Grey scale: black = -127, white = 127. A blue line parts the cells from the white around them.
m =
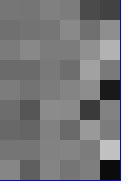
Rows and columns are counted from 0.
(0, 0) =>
-9
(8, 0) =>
6
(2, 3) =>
-3
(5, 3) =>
10
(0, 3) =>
-3
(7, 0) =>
-10
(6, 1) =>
-26
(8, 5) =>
-116
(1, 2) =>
-9
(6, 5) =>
-3
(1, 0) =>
-15
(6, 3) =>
-21
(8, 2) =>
4
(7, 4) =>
-3
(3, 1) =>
-20

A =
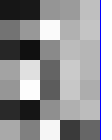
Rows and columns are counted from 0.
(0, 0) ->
-105
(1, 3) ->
49
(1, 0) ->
-12
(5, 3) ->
48
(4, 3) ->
71
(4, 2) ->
-35
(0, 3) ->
27
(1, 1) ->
24
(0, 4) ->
63
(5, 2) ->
15
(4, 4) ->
45

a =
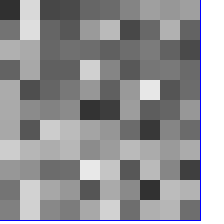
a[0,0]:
-79
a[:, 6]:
[4, -55, -18, -39, 25, 29, -20, 58, -40, 10, -17]
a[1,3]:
-40
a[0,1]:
89
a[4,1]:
-49
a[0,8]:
23
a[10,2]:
8
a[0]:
[-79, 89, -56, -53, -25, -20, 4, 31, 23, 31]
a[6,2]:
76
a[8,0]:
23
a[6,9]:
-20
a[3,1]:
40
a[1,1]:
94
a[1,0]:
-12
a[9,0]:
-11
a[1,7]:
-23
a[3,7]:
-9
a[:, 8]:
[23, 49, -29, -6, -42, -26, 5, 26, 6, 60, 54]
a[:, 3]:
[-53, -40, -15, -31, -7, 11, 59, 55, -17, 23, -3]
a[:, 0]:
[-79, -12, 48, -28, 43, 42, 40, 77, 23, -11, 0]
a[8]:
[23, 16, -19, -17, 104, 69, -40, 58, 6, -64]
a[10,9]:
-17
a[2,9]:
-53
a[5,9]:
23
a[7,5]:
28
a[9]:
[-11, 82, 39, 23, -42, 42, 10, -78, 60, 51]

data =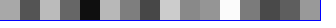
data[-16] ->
40
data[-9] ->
-56
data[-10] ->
-1
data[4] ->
-112
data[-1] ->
25
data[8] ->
76

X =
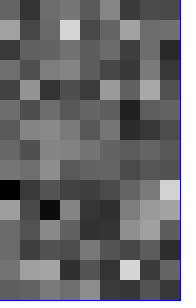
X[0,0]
-27
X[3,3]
4
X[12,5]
-44
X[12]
[-21, -64, -45, -51, -7, -44, -56, -35, -82]
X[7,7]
-27
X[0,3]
-9
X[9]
[-126, -69, -43, -61, -64, -53, -27, -6, 82]
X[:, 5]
[6, -27, -20, -57, 26, -33, -10, -28, -27, -53, -80, -75, -44, -76, -69]
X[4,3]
-49
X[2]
[-70, -31, -28, -13, -35, -20, -65, -18, -86]
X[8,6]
-53
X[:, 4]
[-37, -55, -35, -35, -68, -26, -40, -11, -28, -64, -74, -78, -7, -43, 13]
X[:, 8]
[-54, -15, -86, -72, -46, -28, -51, -40, -45, 82, 35, -35, -82, -27, -72]
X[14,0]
-32
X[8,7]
-41
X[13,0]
-11
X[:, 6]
[-69, 34, -65, -71, -30, -95, -83, -36, -53, -27, -2, 15, -56, 86, -73]
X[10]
[30, -54, -115, 4, -74, -80, -2, 25, 35]
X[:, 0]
[-27, 33, -70, -17, -60, -18, -37, -24, -9, -126, 30, -21, -21, -11, -32]
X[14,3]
-17
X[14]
[-32, -29, -6, -17, 13, -69, -73, -43, -72]
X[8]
[-9, -16, 13, -38, -28, -27, -53, -41, -45]

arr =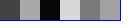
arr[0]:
-60
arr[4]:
-5
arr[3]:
89

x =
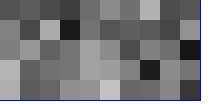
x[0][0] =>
-44
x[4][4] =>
18
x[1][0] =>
1
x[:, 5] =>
[11, -43, 12, 29, 65]
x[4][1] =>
-36
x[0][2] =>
-53
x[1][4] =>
-13
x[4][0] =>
46
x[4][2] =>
-26
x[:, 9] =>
[-42, 18, -106, -11, -72]
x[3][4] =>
34
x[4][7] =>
-22
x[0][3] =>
-64
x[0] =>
[-44, -35, -53, -64, -18, 11, -15, 49, -49, -42]
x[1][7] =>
-38

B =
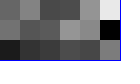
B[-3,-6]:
-25
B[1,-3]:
21
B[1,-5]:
-42
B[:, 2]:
[-54, -37, -68]
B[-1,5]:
-3

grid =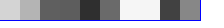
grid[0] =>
84
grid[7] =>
117
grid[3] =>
-34

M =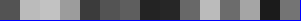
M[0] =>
-44
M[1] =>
59
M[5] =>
-44
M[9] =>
-23
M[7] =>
-92

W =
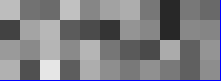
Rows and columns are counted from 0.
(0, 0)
61
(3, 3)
-34
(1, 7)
7
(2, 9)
-31
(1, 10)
5
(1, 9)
8
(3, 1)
-47
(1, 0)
-61
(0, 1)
-13
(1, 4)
-52
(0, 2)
-20
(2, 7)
-53
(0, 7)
-8
